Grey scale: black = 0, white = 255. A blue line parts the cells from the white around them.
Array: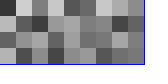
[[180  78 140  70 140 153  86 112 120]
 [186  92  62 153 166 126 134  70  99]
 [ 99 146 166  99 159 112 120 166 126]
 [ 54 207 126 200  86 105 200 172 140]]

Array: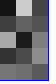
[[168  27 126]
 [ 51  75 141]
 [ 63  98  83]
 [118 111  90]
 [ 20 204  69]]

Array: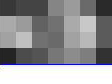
[[ 56  68  68 133 155 106  42]
 [ 36  76  84 119 140 126  50]
 [170 155  98 113 170 200  91]
 [162 192 113 106 162 184  91]]

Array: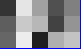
[[ 94 201 183  66 148]
 [ 52 229 161  80 128]
 [102 237  31 175 195]]

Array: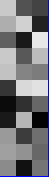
[[139  17 117]
 [ 96  25 231]
 [ 11  48 103]
 [154  60 111]
 [201  82  67]
 [201  88 188]
 [194 132 124]
 [160 146 103]
 [ 25 182   3]
 [174 209  33]
 [ 54 217 225]]

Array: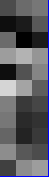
[[107   1  27]
 [ 14  27  88]
 [101  35  57]
 [119  42  50]
 [127  57  70]
 [ 14  82 133]
 [141  88  76]
 [ 76 107 119]
 [ 64 141 157]
 [213 164  94]
 [157 179 149]]

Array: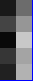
[[ 25 108]
 [ 68 150]
 [ 54 164]
 [ 33 178]
 [  9 200]]

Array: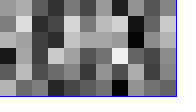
[[181 106 126  38  71  93 114   4 147 114 100]
 [181 160  64  44 195 167 167 154   4 139 181]
 [ 24 167  64 202 160  85 114 240 100  71 139]
 [154 173  93  50 120  71 154  31 147  85 132]
 [ 93 188  79 106 132  58 147  79 173  64 132]
 [126 220  44  71 214 120 188 208  18 100 202]]

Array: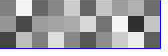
[[150  74 157 164 170 216 115 244  48 196]
 [ 68 189 128 222 136  87 142 204 236  94]
 [128 244 102 136 204 102 196 157 177 109]]
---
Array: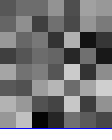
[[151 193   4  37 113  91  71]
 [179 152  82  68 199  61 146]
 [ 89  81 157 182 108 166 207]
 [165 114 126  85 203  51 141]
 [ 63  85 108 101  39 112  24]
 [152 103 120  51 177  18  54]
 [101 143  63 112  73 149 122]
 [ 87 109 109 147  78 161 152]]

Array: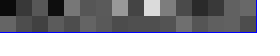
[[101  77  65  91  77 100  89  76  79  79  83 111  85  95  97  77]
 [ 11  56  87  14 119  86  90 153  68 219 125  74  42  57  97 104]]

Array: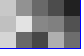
[[213 104  70 175 109]
 [192 227 135 128  81]
 [200 146 105  76  33]]

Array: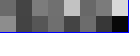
[[141  67  86 111  68 108  55   8]
 [106  68 124 112 194 104 123 216]]

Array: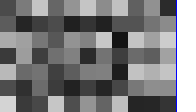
[[212  58  72 198  78 148 100 190  37  38  52]
 [ 77  48 108  60  34  63  37  71 120 142 141]
 [185 106 115  64  93 126 128  29 194 177 196]
 [ 58 157  62 112 129  42 115  62 107  94 162]
 [171 160 119  87 147 130 200  20 196 161 205]
 [ 92  37  62  76  32  52  33  83  83 116 139]
 [ 75 123 196 102 148 197 140 193  96 145  43]]

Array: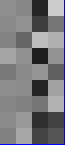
[[130 167  68  85]
 [139 153  47  66]
 [134 130 119 178]
 [142 141  36 163]
 [121 137 148  97]
 [165 144  30 147]
 [131 102 189 176]
 [137 146  62 119]
 [143 135  37 203]]
